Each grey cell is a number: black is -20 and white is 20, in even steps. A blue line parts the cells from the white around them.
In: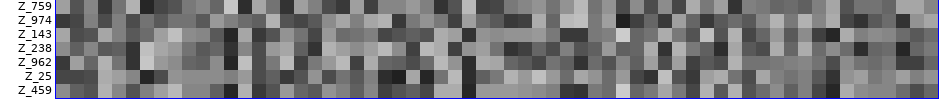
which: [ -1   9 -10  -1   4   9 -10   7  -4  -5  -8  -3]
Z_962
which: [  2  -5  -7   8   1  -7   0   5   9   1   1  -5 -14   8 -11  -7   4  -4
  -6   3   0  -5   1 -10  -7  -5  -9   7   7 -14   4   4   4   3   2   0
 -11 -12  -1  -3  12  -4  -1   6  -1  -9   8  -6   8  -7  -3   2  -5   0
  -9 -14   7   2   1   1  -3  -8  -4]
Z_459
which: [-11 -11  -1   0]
Z_143
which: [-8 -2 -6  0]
Z_25
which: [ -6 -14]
Z_143
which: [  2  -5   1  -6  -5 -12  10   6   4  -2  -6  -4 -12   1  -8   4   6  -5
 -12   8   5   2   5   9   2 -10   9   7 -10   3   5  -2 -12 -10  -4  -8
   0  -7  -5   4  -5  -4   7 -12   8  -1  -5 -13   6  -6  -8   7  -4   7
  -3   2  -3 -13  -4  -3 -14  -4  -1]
Z_238

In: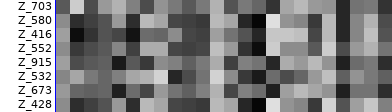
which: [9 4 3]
Z_703
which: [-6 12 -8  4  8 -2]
Z_552
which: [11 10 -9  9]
Z_416
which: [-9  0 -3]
Z_673
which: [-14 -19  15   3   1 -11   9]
Z_580
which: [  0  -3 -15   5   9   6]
Z_673
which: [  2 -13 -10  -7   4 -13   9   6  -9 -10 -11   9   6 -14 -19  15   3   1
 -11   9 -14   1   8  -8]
Z_580

